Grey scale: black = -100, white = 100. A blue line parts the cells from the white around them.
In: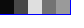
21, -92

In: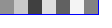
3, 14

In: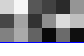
17, 1

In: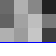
-74, 38

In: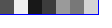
66, -36

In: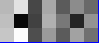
-18, 55

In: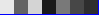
-64, 82
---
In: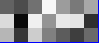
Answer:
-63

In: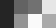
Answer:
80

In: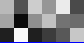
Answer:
-15

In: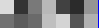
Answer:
17

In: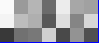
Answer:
69

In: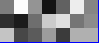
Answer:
10

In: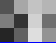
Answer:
-13

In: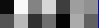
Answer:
14

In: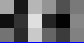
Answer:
6
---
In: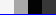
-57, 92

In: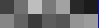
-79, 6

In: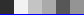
16, -64

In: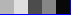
-94, 42

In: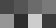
-4, 18

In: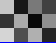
-49, 67

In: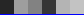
53, -70
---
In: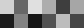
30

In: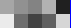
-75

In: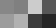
-32

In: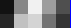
-38

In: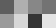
-10

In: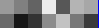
31

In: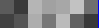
-13

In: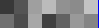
53

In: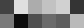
-59

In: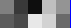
16
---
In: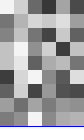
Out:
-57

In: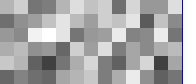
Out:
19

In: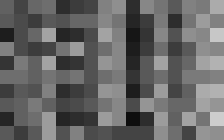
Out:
1

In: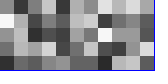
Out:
44

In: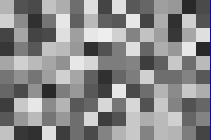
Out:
19

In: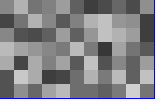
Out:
-19

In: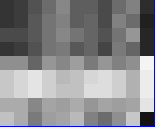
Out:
-15
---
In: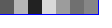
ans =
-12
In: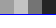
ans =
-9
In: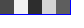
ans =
66
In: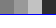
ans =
52
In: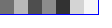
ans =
66
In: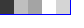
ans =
99
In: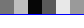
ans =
82
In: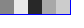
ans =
32
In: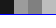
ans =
0
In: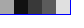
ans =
-29
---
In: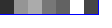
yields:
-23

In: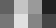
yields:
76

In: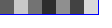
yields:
12

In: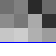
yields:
61

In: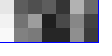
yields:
-70

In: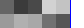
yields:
32
